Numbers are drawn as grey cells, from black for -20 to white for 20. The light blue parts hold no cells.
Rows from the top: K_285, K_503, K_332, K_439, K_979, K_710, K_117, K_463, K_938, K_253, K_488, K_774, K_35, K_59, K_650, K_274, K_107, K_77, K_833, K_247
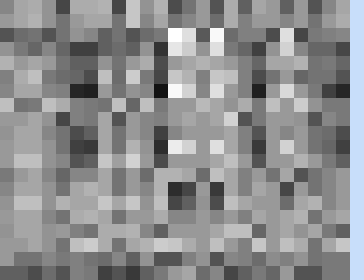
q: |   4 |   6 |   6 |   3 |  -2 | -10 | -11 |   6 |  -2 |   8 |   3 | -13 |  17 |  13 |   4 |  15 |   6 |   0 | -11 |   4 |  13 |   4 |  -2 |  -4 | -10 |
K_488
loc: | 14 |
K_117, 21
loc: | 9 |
K_463, 15
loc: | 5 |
K_774, 9
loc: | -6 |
K_332, 15
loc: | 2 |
K_833, 20

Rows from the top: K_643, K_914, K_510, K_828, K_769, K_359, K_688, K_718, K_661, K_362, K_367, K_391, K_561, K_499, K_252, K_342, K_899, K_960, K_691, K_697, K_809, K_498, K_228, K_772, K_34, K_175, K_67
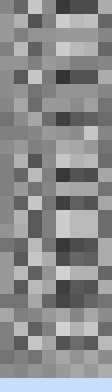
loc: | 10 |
K_914, 7
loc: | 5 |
K_718, 7
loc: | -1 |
K_359, 4

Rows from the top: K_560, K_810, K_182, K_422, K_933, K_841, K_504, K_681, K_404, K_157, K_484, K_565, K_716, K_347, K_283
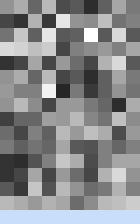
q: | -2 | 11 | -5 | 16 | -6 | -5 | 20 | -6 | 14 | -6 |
K_182
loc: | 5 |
K_404, 4
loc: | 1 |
K_404, 7
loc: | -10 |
K_404, 1

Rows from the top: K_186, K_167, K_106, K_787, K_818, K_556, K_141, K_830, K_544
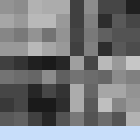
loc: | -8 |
K_787, 10
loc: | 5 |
K_818, 6

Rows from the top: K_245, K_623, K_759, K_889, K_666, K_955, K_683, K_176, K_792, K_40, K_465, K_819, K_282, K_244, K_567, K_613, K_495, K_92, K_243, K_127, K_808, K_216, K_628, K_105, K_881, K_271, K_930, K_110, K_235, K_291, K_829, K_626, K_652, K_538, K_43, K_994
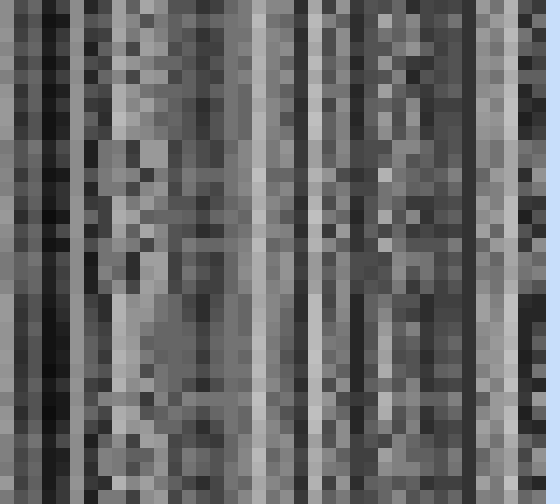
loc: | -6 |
K_613, 21
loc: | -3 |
K_110, 17

